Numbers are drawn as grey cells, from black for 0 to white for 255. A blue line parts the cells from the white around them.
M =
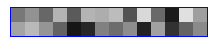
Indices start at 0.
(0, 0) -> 120
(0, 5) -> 180
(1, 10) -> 161
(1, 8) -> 141
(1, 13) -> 138
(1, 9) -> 34
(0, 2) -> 103

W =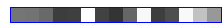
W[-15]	117
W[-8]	52
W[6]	66
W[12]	249

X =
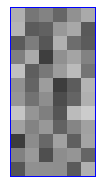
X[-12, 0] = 176
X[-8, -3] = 156
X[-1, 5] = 176
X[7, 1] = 149
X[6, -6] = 150
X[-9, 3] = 144
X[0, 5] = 170
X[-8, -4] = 120
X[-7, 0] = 145
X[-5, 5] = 204
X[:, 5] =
[170, 89, 91, 130, 116, 180, 176, 204, 161, 164, 101, 176]
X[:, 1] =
[118, 91, 125, 170, 94, 100, 114, 149, 131, 140, 153, 144]
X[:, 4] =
[145, 168, 109, 164, 187, 92, 100, 187, 133, 95, 149, 90]
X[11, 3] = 142
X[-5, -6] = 197
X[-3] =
[60, 140, 104, 161, 95, 164]

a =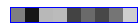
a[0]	127
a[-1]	206
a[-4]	106

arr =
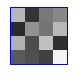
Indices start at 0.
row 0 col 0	183
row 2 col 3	47
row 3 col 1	79
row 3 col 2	65

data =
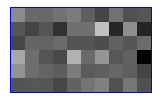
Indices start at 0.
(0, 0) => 139
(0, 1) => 105
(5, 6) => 129
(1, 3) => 49
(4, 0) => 147
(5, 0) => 83
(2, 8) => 86
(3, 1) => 110
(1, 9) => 36
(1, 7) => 38
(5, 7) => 81
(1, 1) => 68
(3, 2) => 85
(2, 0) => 70
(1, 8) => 142
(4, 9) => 69
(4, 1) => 109
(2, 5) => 84

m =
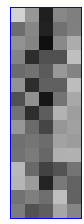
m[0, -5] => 210
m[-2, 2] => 110
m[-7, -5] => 151
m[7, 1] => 46
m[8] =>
[151, 107, 69, 150, 161]
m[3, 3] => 80
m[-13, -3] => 15
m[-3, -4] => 155
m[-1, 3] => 166
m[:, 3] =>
[135, 113, 137, 80, 152, 95, 116, 178, 150, 162, 176, 83, 121, 190, 166]
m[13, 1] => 127
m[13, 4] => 98
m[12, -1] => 99
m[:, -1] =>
[127, 128, 172, 191, 131, 189, 168, 158, 161, 156, 177, 116, 99, 98, 133]
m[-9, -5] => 80
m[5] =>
[146, 45, 96, 95, 189]
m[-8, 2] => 93
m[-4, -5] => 184

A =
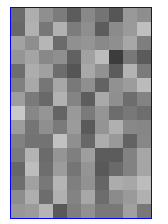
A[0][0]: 107
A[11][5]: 148
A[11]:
[103, 189, 110, 156, 117, 148, 89, 106, 130, 165]
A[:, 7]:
[86, 139, 143, 60, 92, 145, 143, 109, 176, 153, 92, 106, 172, 139, 120]
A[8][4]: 155
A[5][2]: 118
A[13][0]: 141
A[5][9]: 187
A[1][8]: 154
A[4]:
[110, 173, 160, 109, 85, 168, 145, 92, 179, 123]
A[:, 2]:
[143, 119, 182, 136, 160, 118, 105, 149, 143, 115, 107, 110, 120, 109, 181]
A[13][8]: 154
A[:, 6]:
[116, 92, 137, 188, 145, 99, 169, 149, 148, 172, 92, 89, 101, 109, 120]
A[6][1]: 122
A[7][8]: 120
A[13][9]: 176
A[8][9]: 134
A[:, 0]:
[107, 104, 162, 149, 110, 128, 158, 201, 157, 129, 123, 103, 110, 141, 151]
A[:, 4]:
[92, 124, 144, 97, 85, 121, 132, 153, 155, 143, 127, 117, 127, 131, 126]
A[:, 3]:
[124, 177, 107, 143, 109, 167, 178, 100, 122, 193, 149, 156, 181, 176, 89]
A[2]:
[162, 142, 182, 107, 144, 148, 137, 143, 167, 126]
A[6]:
[158, 122, 105, 178, 132, 93, 169, 143, 109, 131]
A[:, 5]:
[136, 142, 148, 161, 168, 143, 93, 122, 90, 103, 158, 148, 145, 167, 144]
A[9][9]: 135
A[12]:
[110, 161, 120, 181, 127, 145, 101, 172, 167, 188]
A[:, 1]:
[174, 177, 142, 164, 173, 168, 122, 135, 117, 115, 179, 189, 161, 174, 155]
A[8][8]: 136

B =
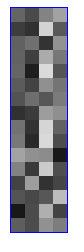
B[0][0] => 101
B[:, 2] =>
[131, 211, 51, 171, 218, 144, 87, 157, 213, 217, 140, 203, 50, 87, 175, 145]
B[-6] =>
[163, 144, 140, 25]
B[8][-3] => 51
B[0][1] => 74
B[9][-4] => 120
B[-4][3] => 69
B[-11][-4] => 91
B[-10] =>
[83, 110, 87, 123]
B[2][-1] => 146
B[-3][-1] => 188
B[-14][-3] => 112
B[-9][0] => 49
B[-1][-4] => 94
